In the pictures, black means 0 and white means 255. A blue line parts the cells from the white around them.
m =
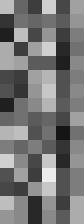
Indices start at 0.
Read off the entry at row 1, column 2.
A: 102
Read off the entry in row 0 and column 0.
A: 190
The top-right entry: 161
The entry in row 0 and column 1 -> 102
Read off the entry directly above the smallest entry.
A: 71
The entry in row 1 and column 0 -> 52
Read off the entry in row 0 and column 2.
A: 61
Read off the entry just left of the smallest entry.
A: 113
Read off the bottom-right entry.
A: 172
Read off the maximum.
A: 237
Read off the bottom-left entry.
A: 149
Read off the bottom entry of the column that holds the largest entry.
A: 137
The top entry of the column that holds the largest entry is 208
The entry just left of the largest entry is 61
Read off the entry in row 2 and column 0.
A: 31
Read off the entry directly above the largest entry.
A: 199

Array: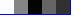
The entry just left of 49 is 101
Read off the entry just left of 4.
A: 133

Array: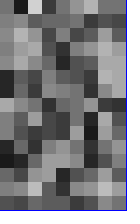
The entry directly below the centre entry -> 59
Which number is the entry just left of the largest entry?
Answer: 26
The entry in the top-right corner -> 115
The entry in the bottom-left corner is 81
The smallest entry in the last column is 50
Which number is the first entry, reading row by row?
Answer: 115
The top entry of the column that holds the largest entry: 209
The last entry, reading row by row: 115
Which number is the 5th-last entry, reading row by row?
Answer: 92
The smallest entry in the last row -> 59
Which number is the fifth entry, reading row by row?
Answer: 115
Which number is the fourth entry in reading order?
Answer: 59
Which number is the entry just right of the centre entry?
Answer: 115
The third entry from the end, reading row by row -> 81
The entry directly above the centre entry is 127
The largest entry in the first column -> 169

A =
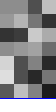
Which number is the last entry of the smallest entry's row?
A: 28
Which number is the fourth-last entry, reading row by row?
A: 89
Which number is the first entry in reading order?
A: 141
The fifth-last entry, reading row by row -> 118
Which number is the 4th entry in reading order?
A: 191
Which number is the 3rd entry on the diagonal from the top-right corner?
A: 60
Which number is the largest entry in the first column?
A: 222
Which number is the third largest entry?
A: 202

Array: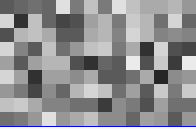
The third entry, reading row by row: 112
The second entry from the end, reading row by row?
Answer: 90
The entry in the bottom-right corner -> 151
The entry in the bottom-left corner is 112
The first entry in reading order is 90
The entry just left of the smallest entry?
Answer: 170
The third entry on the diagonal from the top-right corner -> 131
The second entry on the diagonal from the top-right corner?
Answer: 213
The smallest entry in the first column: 80
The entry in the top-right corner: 151
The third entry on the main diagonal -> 193
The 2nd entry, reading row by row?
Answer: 102
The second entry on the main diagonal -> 49
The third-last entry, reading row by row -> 151
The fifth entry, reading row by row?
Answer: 224
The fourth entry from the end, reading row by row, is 160
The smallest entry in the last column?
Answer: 69
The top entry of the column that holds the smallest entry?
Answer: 170
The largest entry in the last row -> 224
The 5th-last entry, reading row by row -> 102
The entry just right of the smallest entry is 140
